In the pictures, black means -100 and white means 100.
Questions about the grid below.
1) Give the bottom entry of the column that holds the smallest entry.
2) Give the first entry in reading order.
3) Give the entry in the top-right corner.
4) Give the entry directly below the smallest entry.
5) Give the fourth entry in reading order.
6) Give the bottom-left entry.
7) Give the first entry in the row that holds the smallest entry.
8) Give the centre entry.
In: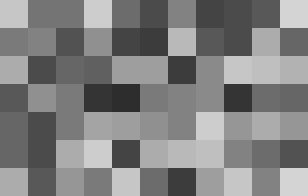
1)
55
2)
55
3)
66
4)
24
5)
61
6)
35
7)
-31
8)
-4

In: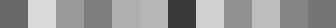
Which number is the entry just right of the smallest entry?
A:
64
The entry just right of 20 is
-2
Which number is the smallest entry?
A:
-55
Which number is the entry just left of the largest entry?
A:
-18

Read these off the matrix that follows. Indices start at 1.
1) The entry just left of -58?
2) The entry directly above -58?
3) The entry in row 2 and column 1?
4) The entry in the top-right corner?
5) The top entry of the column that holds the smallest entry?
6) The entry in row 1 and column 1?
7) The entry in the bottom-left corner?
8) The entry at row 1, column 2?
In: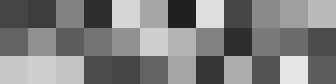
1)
30
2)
2
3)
-22
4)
46
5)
-75
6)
-46
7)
57
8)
-52

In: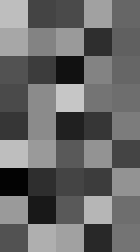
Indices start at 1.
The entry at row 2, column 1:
31
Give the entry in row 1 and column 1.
49
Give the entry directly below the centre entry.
-30
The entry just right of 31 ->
3
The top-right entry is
-20
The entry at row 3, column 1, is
-36
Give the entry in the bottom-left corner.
-36
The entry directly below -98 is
21
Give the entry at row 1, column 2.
-47
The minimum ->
-98
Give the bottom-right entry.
-9
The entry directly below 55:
-75

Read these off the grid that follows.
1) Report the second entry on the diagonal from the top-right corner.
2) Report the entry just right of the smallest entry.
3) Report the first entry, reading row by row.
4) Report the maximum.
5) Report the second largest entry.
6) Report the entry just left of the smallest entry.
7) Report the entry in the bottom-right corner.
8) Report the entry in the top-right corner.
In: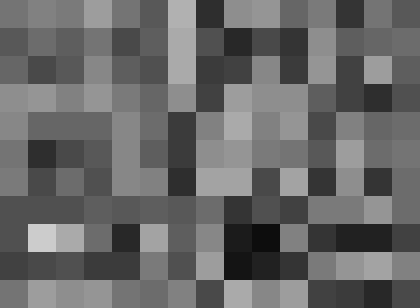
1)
-20
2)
1
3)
-9
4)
60
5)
39
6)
-79
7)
-43
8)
-31

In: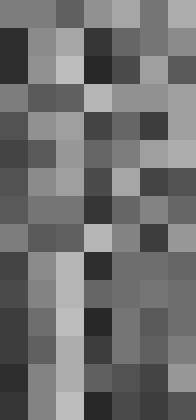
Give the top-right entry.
36
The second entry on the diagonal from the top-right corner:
-8
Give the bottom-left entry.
-58
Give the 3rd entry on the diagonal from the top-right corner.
-41
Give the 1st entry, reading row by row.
-2
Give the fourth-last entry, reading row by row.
-69
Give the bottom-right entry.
-36
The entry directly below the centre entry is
42
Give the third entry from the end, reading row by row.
-41
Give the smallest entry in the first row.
-25
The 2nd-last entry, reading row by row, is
-52
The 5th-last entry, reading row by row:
48
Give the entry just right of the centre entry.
-20

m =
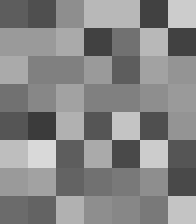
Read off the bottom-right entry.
54
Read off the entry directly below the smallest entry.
70
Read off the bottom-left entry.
-16
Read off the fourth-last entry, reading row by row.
11
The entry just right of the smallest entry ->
39
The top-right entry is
60
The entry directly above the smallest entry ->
6
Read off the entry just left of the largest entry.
49
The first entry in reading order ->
-27
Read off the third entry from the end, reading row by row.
6
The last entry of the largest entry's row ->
-33
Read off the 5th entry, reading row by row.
44
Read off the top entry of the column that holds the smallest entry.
-38
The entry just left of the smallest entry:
-33
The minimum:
-54
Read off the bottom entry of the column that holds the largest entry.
-22

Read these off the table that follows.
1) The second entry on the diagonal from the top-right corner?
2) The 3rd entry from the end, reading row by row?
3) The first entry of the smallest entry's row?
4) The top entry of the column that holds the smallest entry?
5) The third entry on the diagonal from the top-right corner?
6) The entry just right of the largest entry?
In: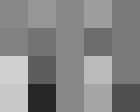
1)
-15
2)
7
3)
57
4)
18
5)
7
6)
-27

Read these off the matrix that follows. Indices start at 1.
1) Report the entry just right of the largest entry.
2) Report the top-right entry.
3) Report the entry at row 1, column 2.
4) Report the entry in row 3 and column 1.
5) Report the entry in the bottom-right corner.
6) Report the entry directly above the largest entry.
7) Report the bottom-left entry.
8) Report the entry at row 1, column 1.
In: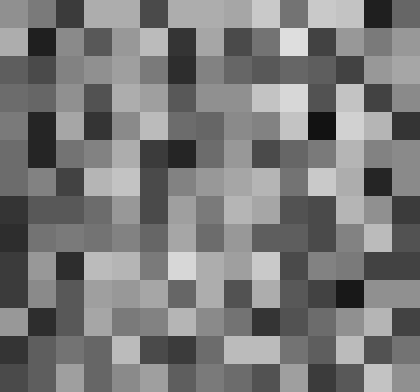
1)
-48
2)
-20
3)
-4
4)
-26
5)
13
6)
-10
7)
-42
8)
13
